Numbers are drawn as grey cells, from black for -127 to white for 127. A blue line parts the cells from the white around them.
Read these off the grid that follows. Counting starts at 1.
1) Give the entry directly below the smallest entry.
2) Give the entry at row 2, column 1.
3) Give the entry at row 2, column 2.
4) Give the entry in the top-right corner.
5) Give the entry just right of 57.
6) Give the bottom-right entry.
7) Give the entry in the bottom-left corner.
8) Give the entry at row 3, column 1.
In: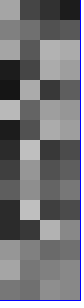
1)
57
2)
0
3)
-15
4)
-99
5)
-27
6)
8
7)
-8
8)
37

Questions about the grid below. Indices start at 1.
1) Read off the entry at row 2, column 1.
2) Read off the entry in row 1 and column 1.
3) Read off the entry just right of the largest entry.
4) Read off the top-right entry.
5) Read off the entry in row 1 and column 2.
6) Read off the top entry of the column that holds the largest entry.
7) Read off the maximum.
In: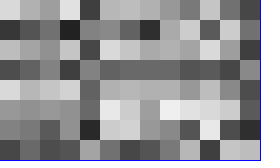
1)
-72
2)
89
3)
97
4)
-56
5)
49
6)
24
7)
111

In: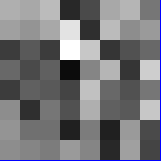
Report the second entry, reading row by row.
40
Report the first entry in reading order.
47
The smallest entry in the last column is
-59
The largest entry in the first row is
59
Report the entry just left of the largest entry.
-67
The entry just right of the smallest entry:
5
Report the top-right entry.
-9
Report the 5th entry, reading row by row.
-53
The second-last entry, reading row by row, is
32
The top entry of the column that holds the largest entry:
-87
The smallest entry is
-115
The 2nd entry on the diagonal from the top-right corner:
13
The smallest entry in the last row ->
-87
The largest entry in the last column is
78
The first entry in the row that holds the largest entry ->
-67
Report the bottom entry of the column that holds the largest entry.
26
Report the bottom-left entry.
13
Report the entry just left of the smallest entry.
-31
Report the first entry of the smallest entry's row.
-23

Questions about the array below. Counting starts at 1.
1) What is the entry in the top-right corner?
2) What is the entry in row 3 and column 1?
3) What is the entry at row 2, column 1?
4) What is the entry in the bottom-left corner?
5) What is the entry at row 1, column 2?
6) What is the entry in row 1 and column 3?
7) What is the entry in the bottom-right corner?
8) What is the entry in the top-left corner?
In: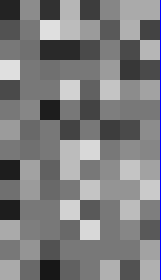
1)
42
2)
-7
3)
-45
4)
42
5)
12
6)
-78
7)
48
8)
-92

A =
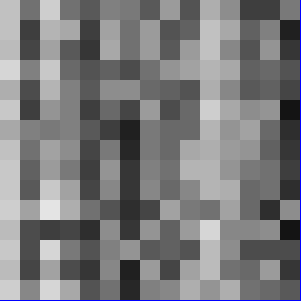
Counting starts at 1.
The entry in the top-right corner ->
-6
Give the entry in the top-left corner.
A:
65
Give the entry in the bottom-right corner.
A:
-38
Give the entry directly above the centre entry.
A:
-6
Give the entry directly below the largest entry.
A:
-65
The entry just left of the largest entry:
34
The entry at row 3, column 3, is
34
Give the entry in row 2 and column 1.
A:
65
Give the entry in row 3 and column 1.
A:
59
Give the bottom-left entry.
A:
78
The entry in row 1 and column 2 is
-14
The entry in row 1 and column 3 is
78
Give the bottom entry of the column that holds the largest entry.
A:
86
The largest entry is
100
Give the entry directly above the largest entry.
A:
72
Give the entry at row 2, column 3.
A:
52
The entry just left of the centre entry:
-88
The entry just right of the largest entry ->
46
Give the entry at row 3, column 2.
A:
-58

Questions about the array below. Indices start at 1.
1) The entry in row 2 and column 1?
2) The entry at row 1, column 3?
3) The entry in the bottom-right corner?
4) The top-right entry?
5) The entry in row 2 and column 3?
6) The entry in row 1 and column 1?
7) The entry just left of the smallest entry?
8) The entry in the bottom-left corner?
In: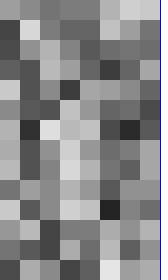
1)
-58
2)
-11
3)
44
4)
73
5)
-3
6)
30
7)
65
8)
-52

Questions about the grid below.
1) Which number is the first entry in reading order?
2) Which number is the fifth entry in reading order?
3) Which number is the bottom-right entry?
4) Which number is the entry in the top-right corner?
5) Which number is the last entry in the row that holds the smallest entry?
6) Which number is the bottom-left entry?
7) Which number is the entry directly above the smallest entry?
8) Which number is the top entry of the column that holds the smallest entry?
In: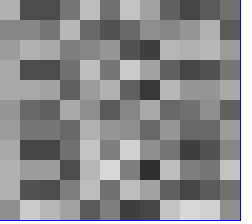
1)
48
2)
61
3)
14
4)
-15
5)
67
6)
14
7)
14
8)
34

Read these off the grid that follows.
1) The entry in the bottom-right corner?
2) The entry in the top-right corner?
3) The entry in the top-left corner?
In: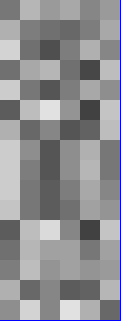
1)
-23
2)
26
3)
-8

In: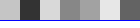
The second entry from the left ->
-76
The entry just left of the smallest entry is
69
